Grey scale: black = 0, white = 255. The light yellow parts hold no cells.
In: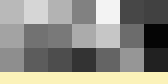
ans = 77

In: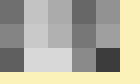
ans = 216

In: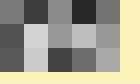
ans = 67

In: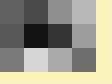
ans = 171

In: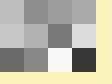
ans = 248

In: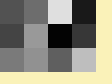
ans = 95
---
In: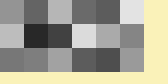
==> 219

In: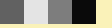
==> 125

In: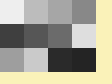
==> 222

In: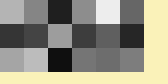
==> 188

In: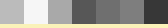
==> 187

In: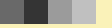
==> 155

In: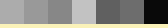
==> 172
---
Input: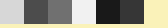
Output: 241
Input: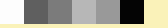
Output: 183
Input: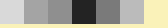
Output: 35
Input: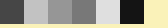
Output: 120
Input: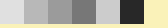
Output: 119
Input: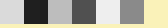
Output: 80
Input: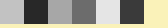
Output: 108
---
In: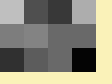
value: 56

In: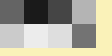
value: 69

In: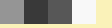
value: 87

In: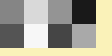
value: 148

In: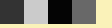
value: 4

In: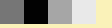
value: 166

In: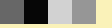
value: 210

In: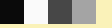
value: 71

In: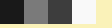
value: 61
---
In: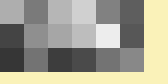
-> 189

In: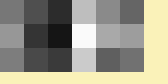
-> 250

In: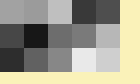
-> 109

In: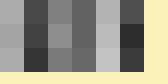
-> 98

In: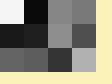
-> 31

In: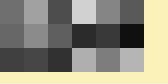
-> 42

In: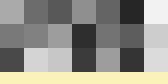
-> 114

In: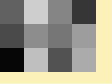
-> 141

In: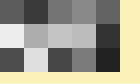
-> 196
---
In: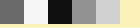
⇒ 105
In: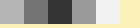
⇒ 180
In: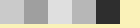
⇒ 202
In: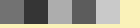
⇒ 114
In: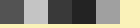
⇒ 83
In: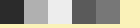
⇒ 43
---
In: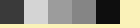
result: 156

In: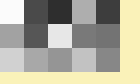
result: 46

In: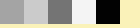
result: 116

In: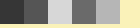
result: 215

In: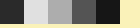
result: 173

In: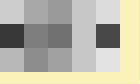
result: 154
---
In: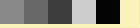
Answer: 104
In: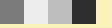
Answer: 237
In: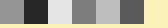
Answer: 39
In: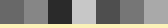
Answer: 134
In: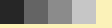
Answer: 100
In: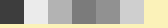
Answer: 235
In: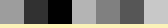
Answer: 49
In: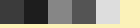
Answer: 29
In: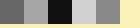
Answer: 166
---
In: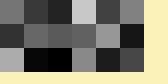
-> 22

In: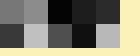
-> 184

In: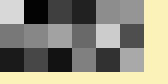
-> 78

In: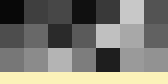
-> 97

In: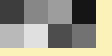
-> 114

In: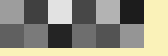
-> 149
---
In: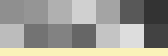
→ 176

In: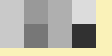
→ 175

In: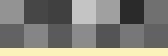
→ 64

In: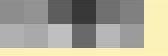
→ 93

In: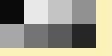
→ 196

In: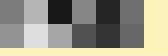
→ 23
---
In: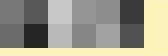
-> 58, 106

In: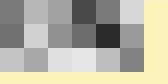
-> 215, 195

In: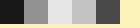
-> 73, 24

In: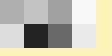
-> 248, 221

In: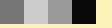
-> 9, 118

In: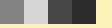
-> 43, 132

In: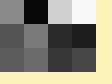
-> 248, 92

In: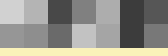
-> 86, 150
